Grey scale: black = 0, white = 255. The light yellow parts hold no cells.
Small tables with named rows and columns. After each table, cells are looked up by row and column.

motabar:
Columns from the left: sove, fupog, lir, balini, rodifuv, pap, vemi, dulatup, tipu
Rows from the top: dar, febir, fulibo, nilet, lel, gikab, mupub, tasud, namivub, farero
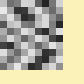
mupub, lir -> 151
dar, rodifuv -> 207
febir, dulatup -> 108
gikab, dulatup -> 72
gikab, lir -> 167
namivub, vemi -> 43
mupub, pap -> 103
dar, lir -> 127
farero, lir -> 229
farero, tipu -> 144
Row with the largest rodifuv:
tasud

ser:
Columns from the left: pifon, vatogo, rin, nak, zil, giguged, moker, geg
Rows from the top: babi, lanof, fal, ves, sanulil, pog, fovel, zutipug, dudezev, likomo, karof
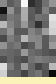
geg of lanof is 92
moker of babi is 112
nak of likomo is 153
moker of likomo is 91
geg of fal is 225
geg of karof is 11
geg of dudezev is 111
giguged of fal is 113
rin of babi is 109
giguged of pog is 133
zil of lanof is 92
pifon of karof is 207
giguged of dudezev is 126
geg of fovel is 154
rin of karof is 99
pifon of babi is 137
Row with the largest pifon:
likomo

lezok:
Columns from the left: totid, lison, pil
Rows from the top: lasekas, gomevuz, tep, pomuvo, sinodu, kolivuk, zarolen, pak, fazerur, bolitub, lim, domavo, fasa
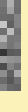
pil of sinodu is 114
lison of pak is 90
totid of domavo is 107
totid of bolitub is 76
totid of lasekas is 120
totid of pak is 53
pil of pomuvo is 132
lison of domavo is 88
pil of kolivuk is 121
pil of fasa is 100
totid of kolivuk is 179
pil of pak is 94
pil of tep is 132
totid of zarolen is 139
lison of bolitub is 131

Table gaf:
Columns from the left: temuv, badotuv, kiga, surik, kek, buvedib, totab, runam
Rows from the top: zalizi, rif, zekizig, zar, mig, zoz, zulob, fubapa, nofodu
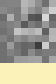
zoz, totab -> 134
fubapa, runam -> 124
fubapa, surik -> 102
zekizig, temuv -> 108
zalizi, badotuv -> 132
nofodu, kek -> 161
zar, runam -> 117
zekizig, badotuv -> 175
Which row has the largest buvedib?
mig

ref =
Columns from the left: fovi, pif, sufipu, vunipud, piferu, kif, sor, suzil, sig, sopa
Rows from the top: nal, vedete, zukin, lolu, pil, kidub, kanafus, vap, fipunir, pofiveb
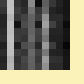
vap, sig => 33
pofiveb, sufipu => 54
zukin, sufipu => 53
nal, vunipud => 38
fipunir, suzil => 49
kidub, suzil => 33
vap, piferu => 104
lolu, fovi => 36
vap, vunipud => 54
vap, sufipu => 60
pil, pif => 188
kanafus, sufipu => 29

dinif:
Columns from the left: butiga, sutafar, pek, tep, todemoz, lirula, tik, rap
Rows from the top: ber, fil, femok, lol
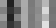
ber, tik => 183
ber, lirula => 145
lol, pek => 80
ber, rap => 119
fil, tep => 169
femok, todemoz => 122
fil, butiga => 129
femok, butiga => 156
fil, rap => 115
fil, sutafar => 51
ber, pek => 129
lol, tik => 224

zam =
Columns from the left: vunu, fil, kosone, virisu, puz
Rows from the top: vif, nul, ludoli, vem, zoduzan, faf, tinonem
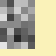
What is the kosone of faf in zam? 39
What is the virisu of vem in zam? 113
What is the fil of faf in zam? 137
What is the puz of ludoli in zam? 137
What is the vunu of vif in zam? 139
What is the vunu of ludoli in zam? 220
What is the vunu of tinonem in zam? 228
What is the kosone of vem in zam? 139
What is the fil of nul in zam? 137
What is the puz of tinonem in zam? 91
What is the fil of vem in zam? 137

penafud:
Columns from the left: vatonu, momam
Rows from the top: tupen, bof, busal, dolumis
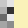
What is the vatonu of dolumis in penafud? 165
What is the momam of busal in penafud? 236
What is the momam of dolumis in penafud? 140
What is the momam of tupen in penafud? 229
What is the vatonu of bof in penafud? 175
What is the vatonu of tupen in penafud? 200
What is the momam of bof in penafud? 51
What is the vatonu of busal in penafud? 105

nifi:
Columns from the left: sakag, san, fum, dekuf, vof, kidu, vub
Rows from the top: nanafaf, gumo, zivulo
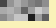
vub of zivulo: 95
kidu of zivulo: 157
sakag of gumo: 170
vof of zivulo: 29
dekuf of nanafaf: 152
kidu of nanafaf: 117
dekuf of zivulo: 195
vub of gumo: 177
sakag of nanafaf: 70
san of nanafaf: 148
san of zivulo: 166
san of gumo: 179
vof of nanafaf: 130
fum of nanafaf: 176
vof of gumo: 157
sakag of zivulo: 138
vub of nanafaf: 142
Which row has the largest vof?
gumo

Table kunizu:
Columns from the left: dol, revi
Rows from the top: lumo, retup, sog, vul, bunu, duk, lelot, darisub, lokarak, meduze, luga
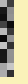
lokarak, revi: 144
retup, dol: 24
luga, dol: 172
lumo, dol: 182
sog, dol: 15
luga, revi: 48
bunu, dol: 185

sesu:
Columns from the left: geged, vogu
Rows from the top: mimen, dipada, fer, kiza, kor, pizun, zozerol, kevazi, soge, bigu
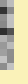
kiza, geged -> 136
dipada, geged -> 50
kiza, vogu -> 191
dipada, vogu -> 138
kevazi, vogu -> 141
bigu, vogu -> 193
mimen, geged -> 149
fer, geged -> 142
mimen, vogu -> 188
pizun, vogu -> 150
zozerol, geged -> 153
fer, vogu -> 192
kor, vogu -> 81
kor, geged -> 46
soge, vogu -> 140
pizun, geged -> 177
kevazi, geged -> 159
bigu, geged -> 141
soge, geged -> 194

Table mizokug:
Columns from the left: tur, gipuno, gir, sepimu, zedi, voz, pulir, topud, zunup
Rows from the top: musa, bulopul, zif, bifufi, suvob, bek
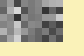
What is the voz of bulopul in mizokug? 132
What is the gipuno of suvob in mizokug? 138
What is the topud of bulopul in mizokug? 103
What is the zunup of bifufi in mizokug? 64
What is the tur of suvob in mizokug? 178
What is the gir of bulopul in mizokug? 215
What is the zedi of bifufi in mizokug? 137
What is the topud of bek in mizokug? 112
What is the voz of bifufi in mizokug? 132
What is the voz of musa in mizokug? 134
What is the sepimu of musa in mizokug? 133
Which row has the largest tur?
suvob

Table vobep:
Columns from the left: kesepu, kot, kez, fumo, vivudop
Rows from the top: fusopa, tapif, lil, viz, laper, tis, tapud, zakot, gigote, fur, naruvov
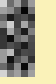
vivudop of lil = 45
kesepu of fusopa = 211
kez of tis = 107
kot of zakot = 186
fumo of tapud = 27
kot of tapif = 142
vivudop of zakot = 70
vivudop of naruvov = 159
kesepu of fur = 107

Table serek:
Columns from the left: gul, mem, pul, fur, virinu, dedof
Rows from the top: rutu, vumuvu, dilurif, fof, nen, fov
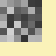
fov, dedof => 179
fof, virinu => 105
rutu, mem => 151
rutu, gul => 176
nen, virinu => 83
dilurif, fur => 63
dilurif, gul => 154

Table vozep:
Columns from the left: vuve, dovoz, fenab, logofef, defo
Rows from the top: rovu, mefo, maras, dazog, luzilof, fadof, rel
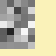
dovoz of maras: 171
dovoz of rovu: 101
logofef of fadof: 203
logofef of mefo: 121
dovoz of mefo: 194
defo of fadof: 103
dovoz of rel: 147
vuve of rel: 142
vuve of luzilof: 93
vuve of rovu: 147
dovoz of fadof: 125
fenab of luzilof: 170
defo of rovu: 117
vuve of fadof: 96
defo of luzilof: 139
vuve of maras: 163
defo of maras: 130
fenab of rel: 144
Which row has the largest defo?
dazog

